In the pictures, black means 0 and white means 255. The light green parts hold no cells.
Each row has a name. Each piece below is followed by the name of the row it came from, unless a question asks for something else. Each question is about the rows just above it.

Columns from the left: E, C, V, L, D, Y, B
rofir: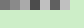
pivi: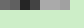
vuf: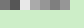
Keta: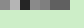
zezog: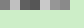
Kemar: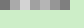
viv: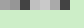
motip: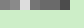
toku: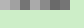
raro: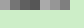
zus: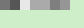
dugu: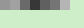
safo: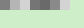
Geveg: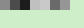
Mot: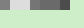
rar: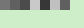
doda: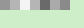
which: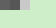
zezog
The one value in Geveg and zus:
[150]

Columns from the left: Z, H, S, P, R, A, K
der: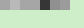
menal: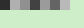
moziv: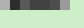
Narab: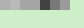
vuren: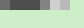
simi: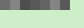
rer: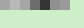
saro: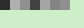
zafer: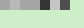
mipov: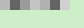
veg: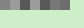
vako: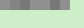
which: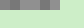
vako
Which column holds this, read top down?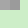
S

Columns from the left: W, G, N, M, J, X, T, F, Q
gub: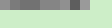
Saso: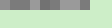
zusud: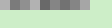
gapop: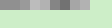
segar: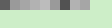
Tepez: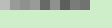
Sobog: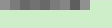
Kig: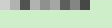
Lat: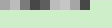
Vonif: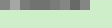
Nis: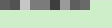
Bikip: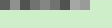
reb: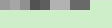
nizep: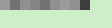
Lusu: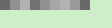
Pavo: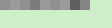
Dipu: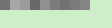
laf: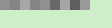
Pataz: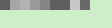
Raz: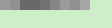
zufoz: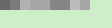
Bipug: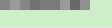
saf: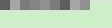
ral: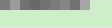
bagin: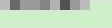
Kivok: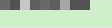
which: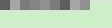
saf
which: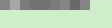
Vonif

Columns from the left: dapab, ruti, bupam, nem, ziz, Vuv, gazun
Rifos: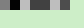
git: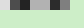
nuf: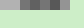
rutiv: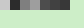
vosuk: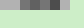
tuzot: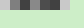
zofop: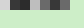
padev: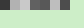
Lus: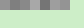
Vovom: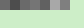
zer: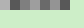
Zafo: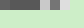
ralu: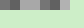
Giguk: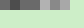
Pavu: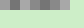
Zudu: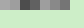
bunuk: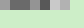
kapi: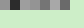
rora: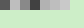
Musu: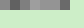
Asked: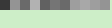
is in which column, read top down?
dapab
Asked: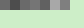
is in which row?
Vovom
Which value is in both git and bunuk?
[178]
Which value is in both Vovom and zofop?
[106]

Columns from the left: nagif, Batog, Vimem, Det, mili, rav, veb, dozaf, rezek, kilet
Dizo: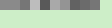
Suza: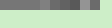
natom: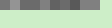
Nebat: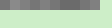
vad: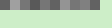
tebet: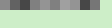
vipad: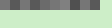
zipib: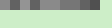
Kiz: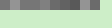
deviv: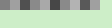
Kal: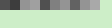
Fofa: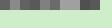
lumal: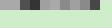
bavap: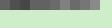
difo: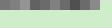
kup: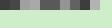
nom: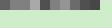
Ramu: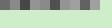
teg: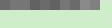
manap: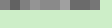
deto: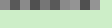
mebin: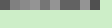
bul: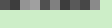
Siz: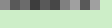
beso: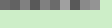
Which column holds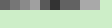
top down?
Det
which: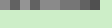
zipib
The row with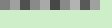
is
deviv
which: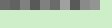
beso
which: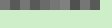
vipad

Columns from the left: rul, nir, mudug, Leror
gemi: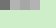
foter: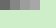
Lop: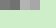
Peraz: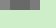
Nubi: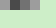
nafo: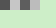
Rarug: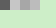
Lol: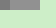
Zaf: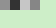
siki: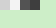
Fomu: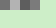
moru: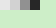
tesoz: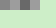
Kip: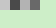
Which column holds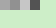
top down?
mudug
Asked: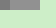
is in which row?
Lol
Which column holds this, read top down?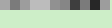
Leror
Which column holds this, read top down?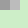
Leror
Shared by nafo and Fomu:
[94]
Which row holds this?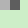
Fomu

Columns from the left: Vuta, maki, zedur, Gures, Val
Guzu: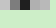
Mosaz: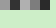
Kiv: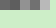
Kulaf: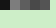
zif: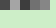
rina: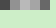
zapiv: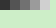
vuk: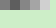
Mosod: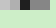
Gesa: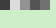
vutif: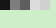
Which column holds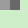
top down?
Vuta
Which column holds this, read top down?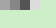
Gures

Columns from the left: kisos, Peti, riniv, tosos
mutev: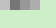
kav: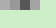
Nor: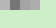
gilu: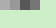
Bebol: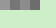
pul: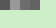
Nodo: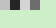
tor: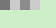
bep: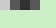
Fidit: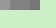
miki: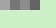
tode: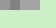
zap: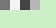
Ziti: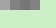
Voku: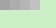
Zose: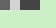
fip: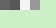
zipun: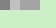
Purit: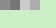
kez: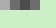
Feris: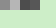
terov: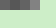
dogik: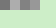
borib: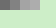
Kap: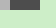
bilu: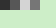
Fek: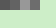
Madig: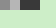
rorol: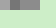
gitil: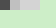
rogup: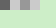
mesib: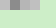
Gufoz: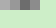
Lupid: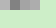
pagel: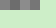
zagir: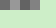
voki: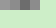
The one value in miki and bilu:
[118]
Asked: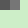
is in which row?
gilu
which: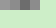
voki
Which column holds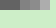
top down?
kisos

